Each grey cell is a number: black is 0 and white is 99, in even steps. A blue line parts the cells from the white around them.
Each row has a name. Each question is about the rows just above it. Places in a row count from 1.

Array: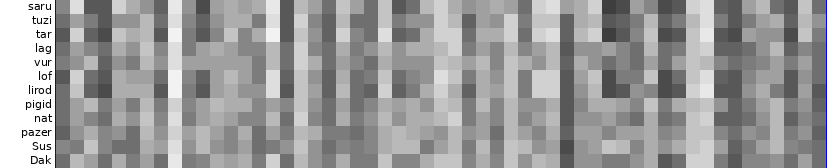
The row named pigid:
[43 62 72 48 62 48 72 48 81 52 62 72 67 67 52 62 52 76 57 43 62 43 52 67
 62 67 57 76 72 48 72 52 72 57 57 67 34 52 67 67 62 52 76 48 67 72 76 57
 38 48 62 72 48 57 38]
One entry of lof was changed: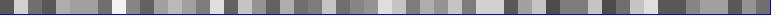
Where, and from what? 48, [38]

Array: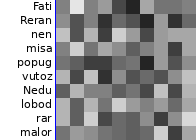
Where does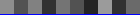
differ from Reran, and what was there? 5, [41]
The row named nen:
[75 32 70 24 80 60 28 60 65 65]
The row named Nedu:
[37 70 50 50 37 45 28 75 28 70]
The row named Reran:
[55 32 50 19 41 32 14 60 19 41]

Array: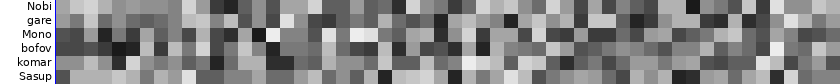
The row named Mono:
[32 28 60 14 47 23 64 37 51 28 69 28 18 64 10 92 51 51 32 87 47 92 87 47
 37 64 69 18 56 82 23 64 64 28 82 28 23 60 23 23 42 28 60 64 28 37 47 69
 77 42 32 64 51 28 32 42]
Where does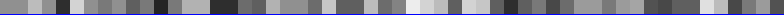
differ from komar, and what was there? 13, [42]
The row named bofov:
[28 28 32 23 10 14 73 23 73 47 82 28 47 77 51 14 47 47 42 73 42 28 23 73
 18 60 28 32 18 64 14 69 51 47 42 77 60 32 37 47 56 51 42 32 51 51 69 37
 51 42 28 92 47 42 77 60]

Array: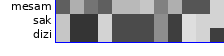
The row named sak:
[77 20 20 82 29 29 29 55 24 86 82 82]
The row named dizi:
[77 20 20 82 29 29 29 55 24 86 82 24]

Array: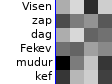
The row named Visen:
[67 84 17 80]
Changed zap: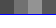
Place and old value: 2, [48]
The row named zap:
[29 48 57 34]
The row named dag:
[67 84 39 44]

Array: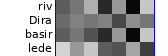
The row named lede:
[82 59 77 36 32 64 24]
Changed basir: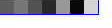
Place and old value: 7, [77]
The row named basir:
[36 46 32 16 59  3 77]
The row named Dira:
[41 50 46 50 28 55 46]
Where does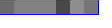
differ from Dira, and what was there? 3, [46]
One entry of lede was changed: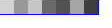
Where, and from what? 4, [36]

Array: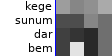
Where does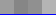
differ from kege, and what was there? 4, [66]
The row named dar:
[25 20 16 43]
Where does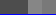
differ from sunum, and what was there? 4, [43]

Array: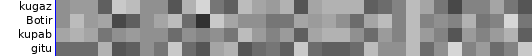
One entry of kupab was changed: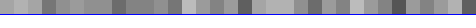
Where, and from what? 10, [56]
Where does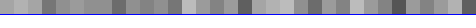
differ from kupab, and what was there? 21, [69]
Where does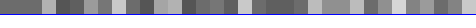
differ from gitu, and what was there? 7, [56]

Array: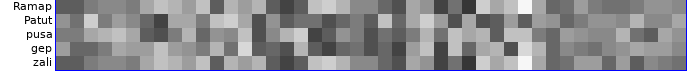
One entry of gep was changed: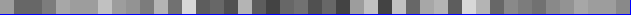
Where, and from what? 33, [31]
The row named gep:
[61 40 40 48 65 61 61 75 61 57 48 70 44 84 36 40 31 70 36 26 40 44 31 40
 26 61 75 26 75 40 65 70 31 84 70 40 53 48 44 53 57 65 61 61 53]

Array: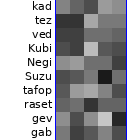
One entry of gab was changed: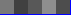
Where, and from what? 4, [51]
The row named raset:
[39 43 20 39 39]

